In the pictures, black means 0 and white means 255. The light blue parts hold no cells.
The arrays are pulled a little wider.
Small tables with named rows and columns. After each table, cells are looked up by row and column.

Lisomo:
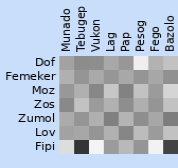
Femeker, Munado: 176
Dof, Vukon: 142
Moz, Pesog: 194
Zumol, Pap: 180
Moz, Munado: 152
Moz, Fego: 155
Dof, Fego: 178
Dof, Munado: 162
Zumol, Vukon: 176
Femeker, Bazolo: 145
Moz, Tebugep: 176
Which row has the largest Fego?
Fipi

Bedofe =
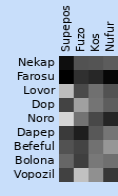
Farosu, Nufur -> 7
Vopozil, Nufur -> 55
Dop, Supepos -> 67
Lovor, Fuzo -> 74
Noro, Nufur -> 37
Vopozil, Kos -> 144
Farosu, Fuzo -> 48

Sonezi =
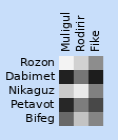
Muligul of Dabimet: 33
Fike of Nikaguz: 128
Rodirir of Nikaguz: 235
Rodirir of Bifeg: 195
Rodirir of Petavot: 125
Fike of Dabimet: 29
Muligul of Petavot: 39
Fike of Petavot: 72
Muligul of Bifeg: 104
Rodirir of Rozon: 209
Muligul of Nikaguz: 202
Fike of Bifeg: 133
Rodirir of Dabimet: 118
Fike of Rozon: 141
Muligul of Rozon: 243

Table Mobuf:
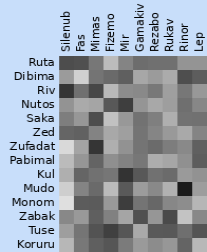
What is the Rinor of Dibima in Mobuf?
78
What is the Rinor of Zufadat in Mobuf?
137
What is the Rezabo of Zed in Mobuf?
133
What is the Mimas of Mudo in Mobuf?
106
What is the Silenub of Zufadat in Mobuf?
217
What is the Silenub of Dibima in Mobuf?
155
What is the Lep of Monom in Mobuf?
182
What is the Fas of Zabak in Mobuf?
153
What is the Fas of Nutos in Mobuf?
170

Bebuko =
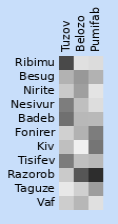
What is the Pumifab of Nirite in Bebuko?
228
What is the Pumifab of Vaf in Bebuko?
224
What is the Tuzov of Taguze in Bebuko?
232
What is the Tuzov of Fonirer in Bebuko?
208
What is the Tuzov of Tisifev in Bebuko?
124
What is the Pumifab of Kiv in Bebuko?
117
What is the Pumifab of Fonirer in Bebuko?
125
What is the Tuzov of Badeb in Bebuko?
112
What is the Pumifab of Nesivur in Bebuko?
221
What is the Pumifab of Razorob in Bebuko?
45
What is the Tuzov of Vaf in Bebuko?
205
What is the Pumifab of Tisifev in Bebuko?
184
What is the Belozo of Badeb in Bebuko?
184
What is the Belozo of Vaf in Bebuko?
183
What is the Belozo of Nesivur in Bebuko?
191
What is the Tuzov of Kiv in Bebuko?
191

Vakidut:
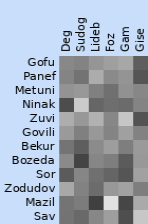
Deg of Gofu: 136
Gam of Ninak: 107
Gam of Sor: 85
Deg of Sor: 91
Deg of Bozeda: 138
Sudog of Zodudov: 130
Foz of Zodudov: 152
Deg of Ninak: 77
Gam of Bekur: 126
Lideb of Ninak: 102
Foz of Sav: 158
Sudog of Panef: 115
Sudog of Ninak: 203
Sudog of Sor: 134
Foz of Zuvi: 135
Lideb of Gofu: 149
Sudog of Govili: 128
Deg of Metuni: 147
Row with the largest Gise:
Sav

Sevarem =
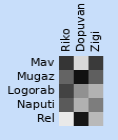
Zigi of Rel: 185
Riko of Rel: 233
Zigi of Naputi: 125
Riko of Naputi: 90
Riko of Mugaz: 100
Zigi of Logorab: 178
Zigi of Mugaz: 95
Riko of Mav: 53
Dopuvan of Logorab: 145
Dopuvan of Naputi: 177
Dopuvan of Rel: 21
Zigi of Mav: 58
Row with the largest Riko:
Rel

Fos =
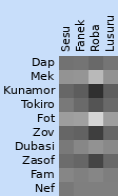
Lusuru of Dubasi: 137
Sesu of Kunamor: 103
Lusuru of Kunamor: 94
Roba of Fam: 134
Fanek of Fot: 160
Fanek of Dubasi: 135
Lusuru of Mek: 146
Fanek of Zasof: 102
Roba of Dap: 105
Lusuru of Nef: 127
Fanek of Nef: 127
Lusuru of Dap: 117
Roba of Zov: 62
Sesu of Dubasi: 121
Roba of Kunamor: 48
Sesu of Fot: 157
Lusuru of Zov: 102
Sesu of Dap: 114

